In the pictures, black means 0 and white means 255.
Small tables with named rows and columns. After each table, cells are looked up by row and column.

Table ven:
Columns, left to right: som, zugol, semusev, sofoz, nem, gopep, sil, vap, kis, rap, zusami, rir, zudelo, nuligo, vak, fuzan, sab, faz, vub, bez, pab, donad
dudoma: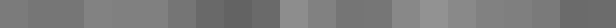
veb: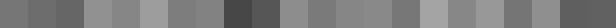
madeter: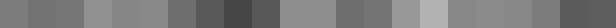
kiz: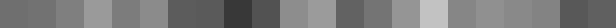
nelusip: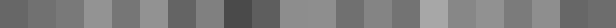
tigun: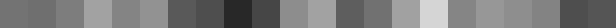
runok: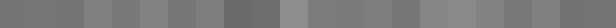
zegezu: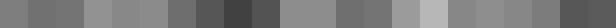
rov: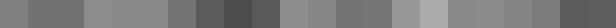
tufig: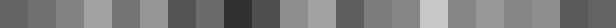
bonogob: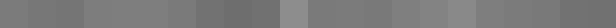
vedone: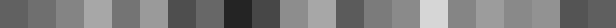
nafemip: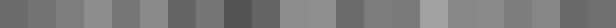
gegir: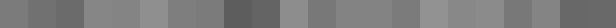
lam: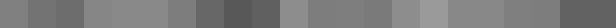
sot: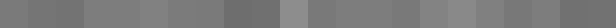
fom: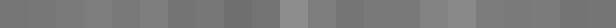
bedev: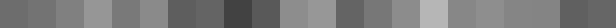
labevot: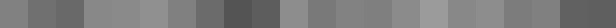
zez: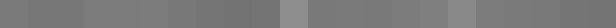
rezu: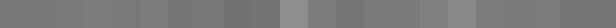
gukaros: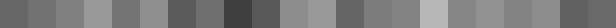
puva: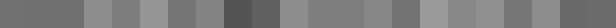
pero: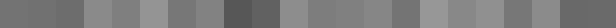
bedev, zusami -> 141
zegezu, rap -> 83
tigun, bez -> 131
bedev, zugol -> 115
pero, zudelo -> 128
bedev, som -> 109
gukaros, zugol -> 114
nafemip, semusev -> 126
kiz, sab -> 134
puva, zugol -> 112
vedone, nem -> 116
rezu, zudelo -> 117
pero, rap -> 97
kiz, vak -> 149
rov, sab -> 136
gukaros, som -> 103
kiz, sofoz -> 154
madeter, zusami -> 141
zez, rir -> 121
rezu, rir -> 124

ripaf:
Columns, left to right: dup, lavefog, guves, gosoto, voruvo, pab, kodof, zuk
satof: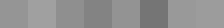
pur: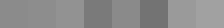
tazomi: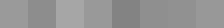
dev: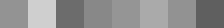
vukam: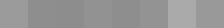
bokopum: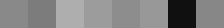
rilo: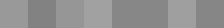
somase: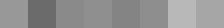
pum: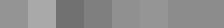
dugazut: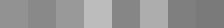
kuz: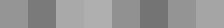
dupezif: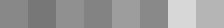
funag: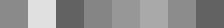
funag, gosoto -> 133
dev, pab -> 170
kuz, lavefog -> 122
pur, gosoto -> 122
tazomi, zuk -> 152
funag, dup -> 138
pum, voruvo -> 144
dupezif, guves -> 144
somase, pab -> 142
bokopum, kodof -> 16
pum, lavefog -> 169
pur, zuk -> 161
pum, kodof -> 140
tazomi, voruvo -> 131
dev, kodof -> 146
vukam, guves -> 141
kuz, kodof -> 148
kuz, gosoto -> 175
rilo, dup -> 153

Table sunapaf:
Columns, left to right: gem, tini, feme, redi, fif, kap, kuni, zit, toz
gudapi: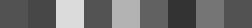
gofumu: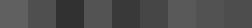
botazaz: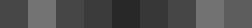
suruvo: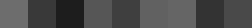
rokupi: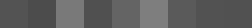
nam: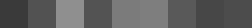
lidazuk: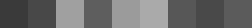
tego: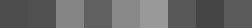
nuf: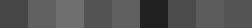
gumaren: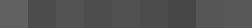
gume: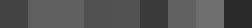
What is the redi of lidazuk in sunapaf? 94
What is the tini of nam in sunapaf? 82
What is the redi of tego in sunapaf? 97
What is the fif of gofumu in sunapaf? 57
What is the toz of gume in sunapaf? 42
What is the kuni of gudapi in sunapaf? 51
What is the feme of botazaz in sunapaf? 70
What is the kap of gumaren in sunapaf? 76
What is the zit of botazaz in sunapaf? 114
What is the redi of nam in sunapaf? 83
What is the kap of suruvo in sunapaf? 97
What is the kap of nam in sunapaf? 126

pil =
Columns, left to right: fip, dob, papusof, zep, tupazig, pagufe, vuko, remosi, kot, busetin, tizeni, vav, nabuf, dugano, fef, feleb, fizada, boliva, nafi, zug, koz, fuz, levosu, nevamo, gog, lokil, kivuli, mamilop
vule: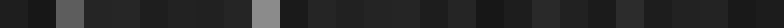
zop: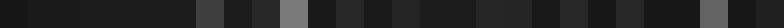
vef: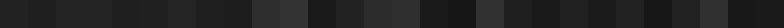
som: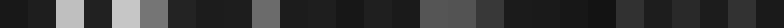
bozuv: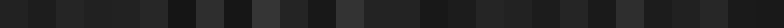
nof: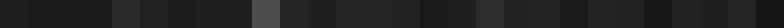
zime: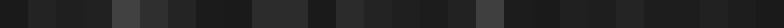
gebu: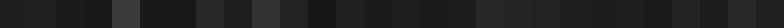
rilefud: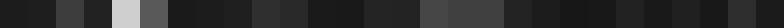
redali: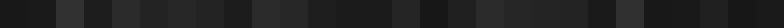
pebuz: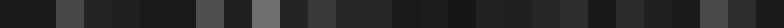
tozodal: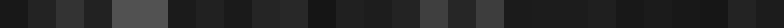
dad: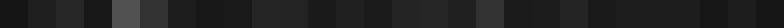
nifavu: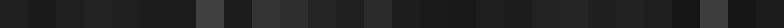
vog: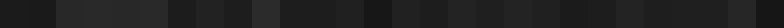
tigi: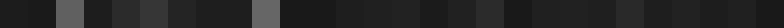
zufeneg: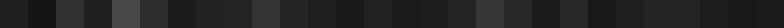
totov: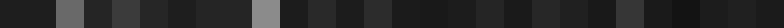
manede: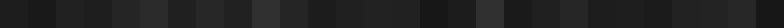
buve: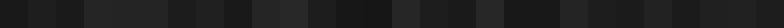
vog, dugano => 23
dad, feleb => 38
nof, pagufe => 33
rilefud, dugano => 36
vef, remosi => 30
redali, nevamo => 24
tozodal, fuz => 31
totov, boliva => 37
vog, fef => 33
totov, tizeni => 28
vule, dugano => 36
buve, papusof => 26
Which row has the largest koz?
pebuz

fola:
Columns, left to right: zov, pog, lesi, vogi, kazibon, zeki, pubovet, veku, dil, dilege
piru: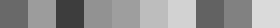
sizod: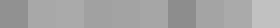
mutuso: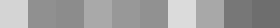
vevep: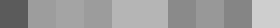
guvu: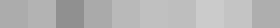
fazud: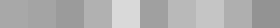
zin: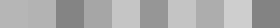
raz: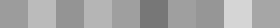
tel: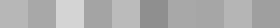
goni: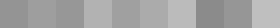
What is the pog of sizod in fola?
168
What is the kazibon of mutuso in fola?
152
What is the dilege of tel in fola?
159
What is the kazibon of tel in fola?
187
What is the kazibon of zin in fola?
197
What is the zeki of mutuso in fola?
145
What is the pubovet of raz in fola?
159
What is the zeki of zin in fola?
150
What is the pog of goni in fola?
158
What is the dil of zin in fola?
206
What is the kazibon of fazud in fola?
217
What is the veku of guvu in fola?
203
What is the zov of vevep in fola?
91
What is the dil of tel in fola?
181
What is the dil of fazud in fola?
175
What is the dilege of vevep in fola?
206
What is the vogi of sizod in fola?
161
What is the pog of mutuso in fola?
144

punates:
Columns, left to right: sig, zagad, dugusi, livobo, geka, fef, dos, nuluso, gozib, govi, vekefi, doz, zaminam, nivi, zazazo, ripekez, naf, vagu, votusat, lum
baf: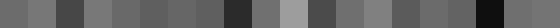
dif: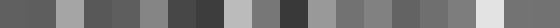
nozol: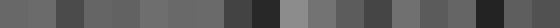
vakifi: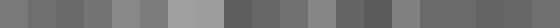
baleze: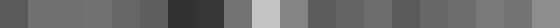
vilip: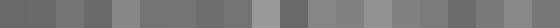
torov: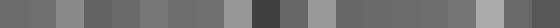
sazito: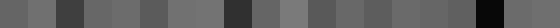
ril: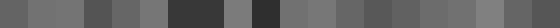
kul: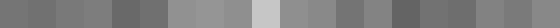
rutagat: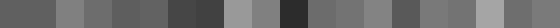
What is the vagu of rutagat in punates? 165
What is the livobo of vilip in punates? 106
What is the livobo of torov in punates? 99
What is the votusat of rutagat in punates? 110
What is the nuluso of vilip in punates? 109
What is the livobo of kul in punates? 125
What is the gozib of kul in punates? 143

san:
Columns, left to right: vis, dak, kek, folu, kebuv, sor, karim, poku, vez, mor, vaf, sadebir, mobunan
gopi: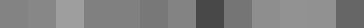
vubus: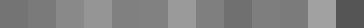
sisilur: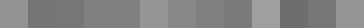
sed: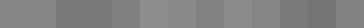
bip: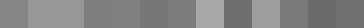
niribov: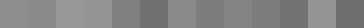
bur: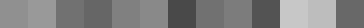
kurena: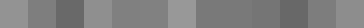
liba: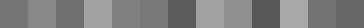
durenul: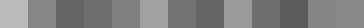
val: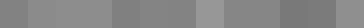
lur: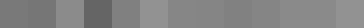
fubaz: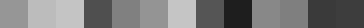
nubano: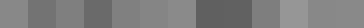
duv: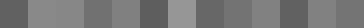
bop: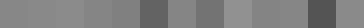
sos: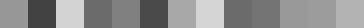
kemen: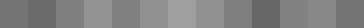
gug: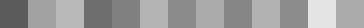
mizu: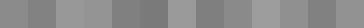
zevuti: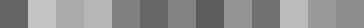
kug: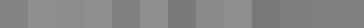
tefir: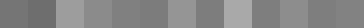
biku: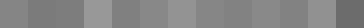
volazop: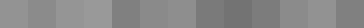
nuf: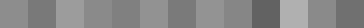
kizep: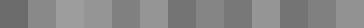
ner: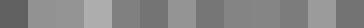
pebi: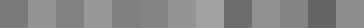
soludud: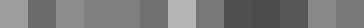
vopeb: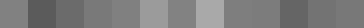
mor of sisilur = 159
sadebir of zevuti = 154
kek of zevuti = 171
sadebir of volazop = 146
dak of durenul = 134
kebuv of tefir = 128
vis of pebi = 122
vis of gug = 91
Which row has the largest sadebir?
gug

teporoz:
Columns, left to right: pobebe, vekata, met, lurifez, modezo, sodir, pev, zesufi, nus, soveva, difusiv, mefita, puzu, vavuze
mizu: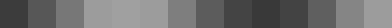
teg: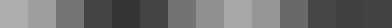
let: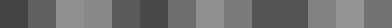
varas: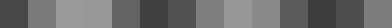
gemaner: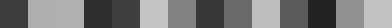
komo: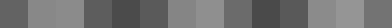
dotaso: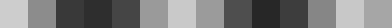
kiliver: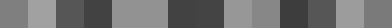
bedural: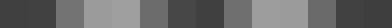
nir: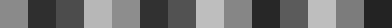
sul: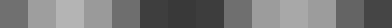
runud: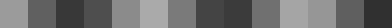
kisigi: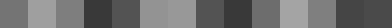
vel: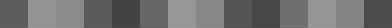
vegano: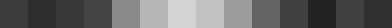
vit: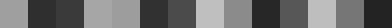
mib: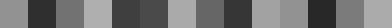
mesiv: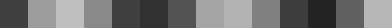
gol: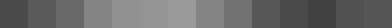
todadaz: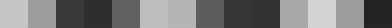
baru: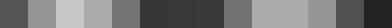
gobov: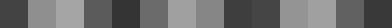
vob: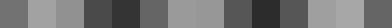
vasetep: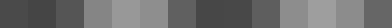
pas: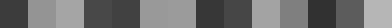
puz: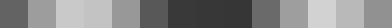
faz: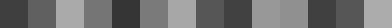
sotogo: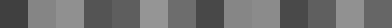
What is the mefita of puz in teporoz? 210
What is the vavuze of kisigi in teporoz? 74
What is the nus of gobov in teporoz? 62
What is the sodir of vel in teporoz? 102
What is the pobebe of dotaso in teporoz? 205
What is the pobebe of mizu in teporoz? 60
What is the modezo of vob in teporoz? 52
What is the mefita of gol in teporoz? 65
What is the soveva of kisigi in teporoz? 109
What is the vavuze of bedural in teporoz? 62

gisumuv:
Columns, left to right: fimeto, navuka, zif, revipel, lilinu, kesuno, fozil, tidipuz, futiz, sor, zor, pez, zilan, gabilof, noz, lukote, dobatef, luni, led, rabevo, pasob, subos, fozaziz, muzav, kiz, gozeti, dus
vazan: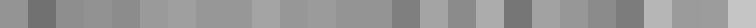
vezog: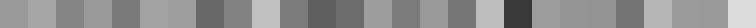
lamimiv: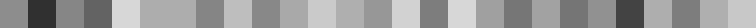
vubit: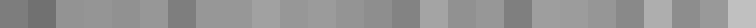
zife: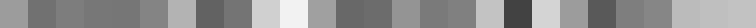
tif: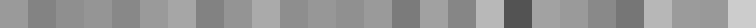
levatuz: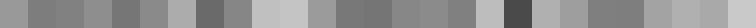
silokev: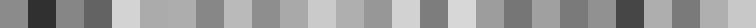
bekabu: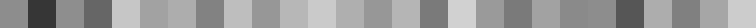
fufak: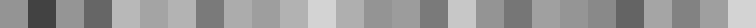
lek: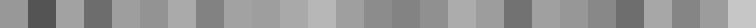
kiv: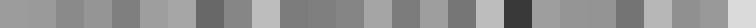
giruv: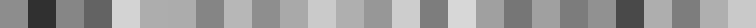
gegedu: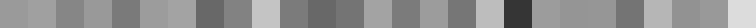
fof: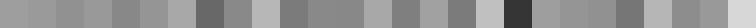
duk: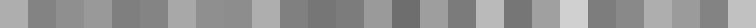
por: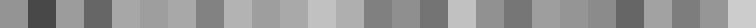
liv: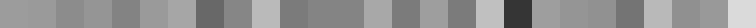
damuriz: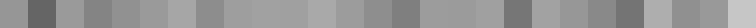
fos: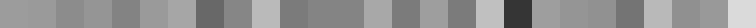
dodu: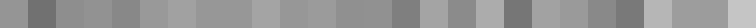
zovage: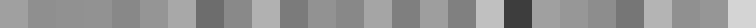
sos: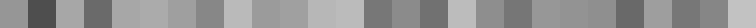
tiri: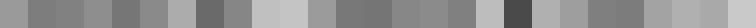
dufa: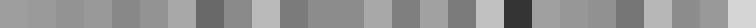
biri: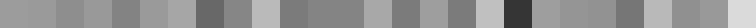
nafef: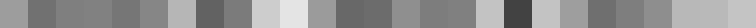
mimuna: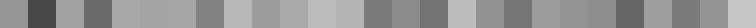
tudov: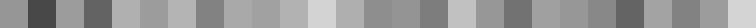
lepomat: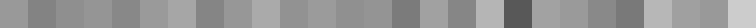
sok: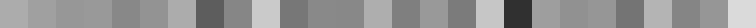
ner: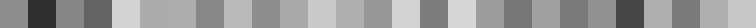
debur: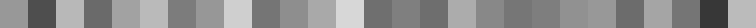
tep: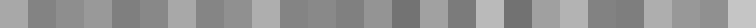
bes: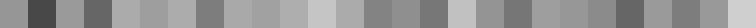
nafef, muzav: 142
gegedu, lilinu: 122
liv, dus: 218
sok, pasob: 145
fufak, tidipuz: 122
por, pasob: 149
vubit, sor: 161
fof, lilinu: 136
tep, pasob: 179
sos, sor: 155
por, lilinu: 167
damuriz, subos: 137
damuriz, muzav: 174
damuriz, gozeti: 153
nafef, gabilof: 108
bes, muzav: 154
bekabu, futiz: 190
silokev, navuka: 48
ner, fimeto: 141

